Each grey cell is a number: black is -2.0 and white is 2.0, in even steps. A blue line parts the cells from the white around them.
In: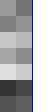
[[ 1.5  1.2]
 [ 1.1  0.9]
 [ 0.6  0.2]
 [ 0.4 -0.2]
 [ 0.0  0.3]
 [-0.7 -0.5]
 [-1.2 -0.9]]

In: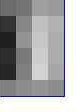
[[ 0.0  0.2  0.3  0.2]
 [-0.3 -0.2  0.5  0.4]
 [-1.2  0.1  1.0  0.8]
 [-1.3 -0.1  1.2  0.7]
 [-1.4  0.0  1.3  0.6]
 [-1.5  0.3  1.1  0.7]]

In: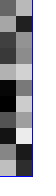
[[ 1.0 -1.3]
 [ 0.8  1.3]
 [ 0.6 -1.5]
 [ 0.1 -1.6]
 [-0.4  0.9]
 [-0.7  0.5]
 [-1.0  0.3]
 [-1.1  0.2]
 [-1.7  1.7]
 [-1.9 -0.1]
 [-2.0  1.2]]

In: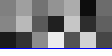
[[ 0.1  0.9 -0.6 -1.5  1.1 -1.3 -0.5]
 [ 0.0  0.5 -0.2  0.3  0.7 -1.8 -0.3]
 [-1.6 -1.2  0.2  1.7 -0.7  1.3 -0.9]]

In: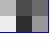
[[ 1.7 -1.3  0.4]
 [ 0.9 -0.8 -0.3]]

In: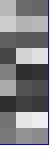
[[ 1.2  0.8  0.9]
 [ 0.9 -0.3 -0.4]
 [ 0.7 -0.7 -0.8]
 [ 0.0 -1.3 -1.2]
 [-0.1  0.3  0.2]
 [-0.2  1.6  1.7]
 [-0.5 -0.6 -0.6]
 [-0.9  1.3  1.5]
 [-1.3 -1.0 -1.1]]
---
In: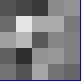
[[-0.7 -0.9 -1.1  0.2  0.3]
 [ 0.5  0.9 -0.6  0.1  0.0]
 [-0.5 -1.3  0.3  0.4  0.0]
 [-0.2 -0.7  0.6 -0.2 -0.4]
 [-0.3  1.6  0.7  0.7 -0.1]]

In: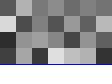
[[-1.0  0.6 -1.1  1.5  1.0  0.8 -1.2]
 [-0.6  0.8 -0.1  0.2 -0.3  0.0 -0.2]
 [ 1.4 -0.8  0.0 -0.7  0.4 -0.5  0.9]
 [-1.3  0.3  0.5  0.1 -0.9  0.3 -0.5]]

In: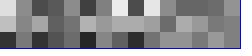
[[-1.2 -0.1 -1.2 -0.7 -0.3 -1.4  0.1 -0.5 -1.3 -0.2  0.3  0.3 -0.1  0.4
   0.0]
 [ 1.5  0.2 -0.8 -0.6  0.2 -1.0  0.0  1.7 -0.8  1.6  0.2 -0.4 -0.4 -0.3
   0.3]
 [ 1.0  0.1  0.6 -0.5 -0.2  0.8  0.4  0.7  0.7  0.5 -0.3  0.7  0.4 -0.1
   0.0]]

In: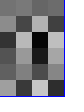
[[-1.2  0.9 -1.9  1.0]
 [-0.7  0.4 -1.6  0.6]
 [-0.5  0.0 -0.8  0.1]
 [-0.2 -0.1 -0.4 -0.3]
 [ 0.2 -0.9  0.8 -1.0]
 [ 0.5 -1.1  1.1 -1.3]]

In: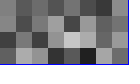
[[-1.0 -0.1 -1.0  0.3  1.1  0.7 -0.4  0.4]
 [ 0.0 -0.6 -0.3 -0.7 -0.2 -0.8 -1.1  0.2]
 [ 0.1 -0.8 -0.1  0.5 -0.9  0.4 -0.5 -0.2]
 [-0.5  0.7  0.3 -1.2 -0.6 -1.5  0.6 -0.3]]

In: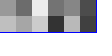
[[ 1.0  0.6  1.2 -1.2  0.9 -1.0]
 [ 0.4 -0.3  1.7 -0.2  0.1 -0.8]]

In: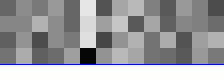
[[-0.5  0.3 -0.8  0.2 -0.1  1.5 -0.9  0.3  0.8 -0.2  0.7 -0.7  0.5  0.8]
 [-0.2  0.7 -0.5 -0.3  0.5 -1.9  0.3  0.9  0.6 -0.2 -0.3 -0.6  0.4 -0.1]
 [-0.4  0.2 -0.1  0.4 -0.4  1.6 -0.7  0.6  0.9  0.0 -0.6  0.4  0.0 -0.8]
 [ 0.1  0.1  0.8  0.2 -0.4  1.4  0.5  1.1 -0.6  0.6 -0.5  0.1  0.0 -0.3]]

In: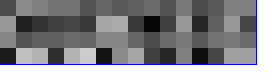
[[ 0.4 -1.5 -1.2 -1.0 -0.9 -1.1  0.6  0.7 -1.1 -1.9 -1.0  0.4 -1.4 -0.5
   0.4 -0.9]
 [ 0.1 -0.7 -0.5 -0.5 -0.3 -0.4  0.1  0.1 -0.4 -0.8 -0.3 -0.1 -0.6 -0.2
  -0.1 -0.3]
 [-0.8  0.2  0.0 -0.2 -0.2 -0.7 -0.4 -0.6 -0.5 -0.3 -0.7 -0.1 -0.8 -0.6
   0.0  0.0]
 [-1.6  1.0  0.8 -1.3  0.8  1.2 -1.7  0.2  0.6 -1.0 -1.4  0.0 -1.8 -0.9
   0.5  0.5]]
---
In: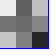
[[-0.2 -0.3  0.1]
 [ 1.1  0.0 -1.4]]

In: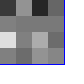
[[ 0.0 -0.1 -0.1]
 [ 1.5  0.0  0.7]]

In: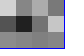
[[-0.7 -1.5 -0.2]
 [ 0.2  0.1  0.0]]

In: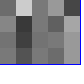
[[ 0.1 -1.1 -0.1]
 [-0.2 -1.0 -0.2]]

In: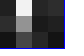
[[-1.3  0.3 -1.6]
 [-1.7 -0.9 -1.4]]

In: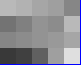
[[-0.2  0.0  0.3]
 [ 0.1  0.2  0.3]]
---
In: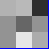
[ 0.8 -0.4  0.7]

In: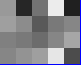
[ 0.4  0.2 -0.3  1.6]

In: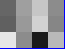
[-0.4  0.4 -1.6]

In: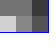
[-0.2  0.1]

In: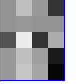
[ 0.3  0.4 -1.2 -1.6]

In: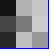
[-1.7 -0.1  0.4]

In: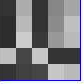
[-1.2  0.9 -1.1 -1.2  0.9]

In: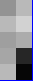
[0.3 1.3]

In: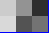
[ 1.2 -0.7]
